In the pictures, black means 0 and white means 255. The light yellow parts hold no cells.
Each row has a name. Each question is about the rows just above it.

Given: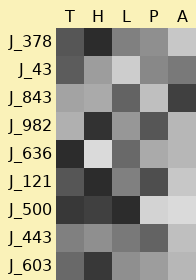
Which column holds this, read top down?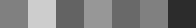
L
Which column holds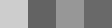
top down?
L
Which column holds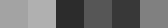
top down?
T
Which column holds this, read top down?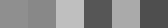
P
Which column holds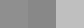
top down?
P

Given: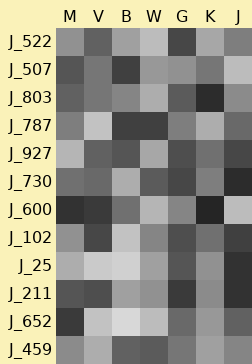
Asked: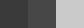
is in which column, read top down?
V
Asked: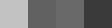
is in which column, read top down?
V
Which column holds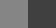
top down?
B
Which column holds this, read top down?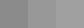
K
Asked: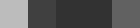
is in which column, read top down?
J
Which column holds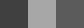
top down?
W
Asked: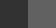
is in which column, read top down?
J

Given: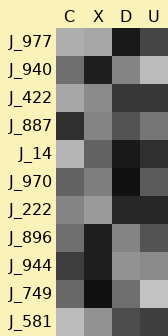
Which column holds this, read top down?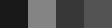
D
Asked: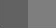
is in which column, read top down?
X
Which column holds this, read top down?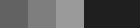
X
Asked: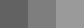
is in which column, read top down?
X
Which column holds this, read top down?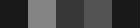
D

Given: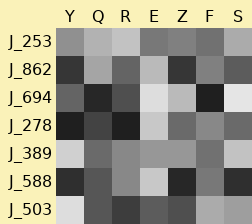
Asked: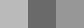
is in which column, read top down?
Z
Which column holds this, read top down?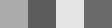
S
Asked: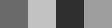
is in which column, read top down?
S
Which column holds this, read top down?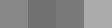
F
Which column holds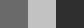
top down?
S
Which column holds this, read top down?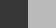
Z

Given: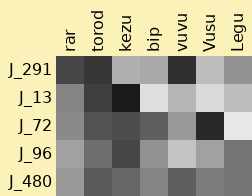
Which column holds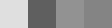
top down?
bip
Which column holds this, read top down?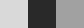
Vusu
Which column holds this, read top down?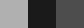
kezu

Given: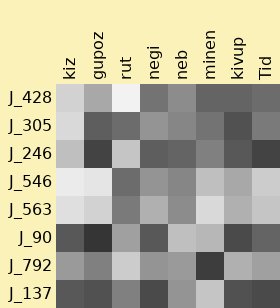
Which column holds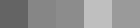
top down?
neb
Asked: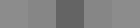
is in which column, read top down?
neb
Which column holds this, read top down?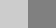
rut
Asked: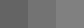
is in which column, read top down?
minen
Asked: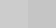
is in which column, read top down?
Tid
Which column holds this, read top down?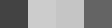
Tid

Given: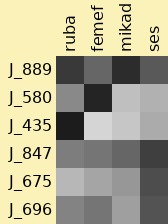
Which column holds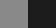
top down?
ruba
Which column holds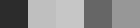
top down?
mikad
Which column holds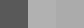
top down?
ses
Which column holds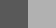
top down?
ses
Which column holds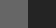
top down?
femef

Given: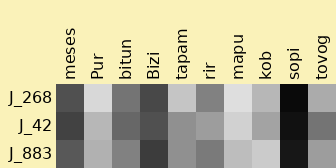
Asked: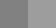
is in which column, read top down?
rir
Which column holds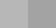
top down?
kob

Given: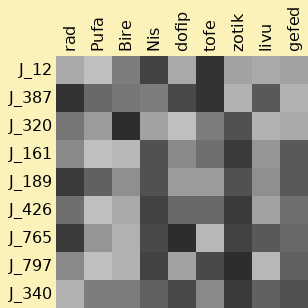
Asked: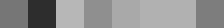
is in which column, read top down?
Bire
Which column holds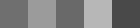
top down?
tofe
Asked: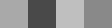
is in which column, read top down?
dofip
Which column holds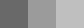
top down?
Pufa
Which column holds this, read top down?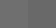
gefed
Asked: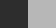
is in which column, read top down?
Bire

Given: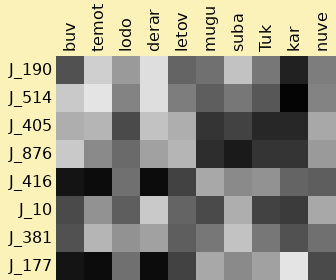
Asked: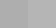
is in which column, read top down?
letov
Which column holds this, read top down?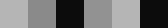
temot
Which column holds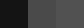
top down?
buv
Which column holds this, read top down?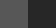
Tuk
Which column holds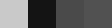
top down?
buv
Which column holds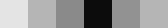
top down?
temot

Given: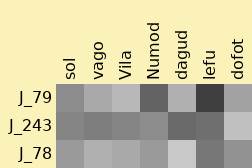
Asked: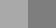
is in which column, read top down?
vago
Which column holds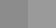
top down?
Numod
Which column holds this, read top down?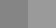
sol

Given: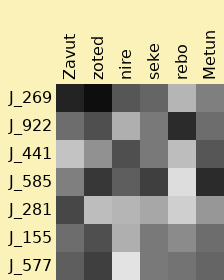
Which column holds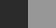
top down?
Metun
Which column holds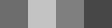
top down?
Zavut
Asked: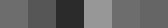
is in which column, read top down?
Metun
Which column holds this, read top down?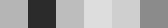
rebo
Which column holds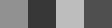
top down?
zoted
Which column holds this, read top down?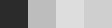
rebo

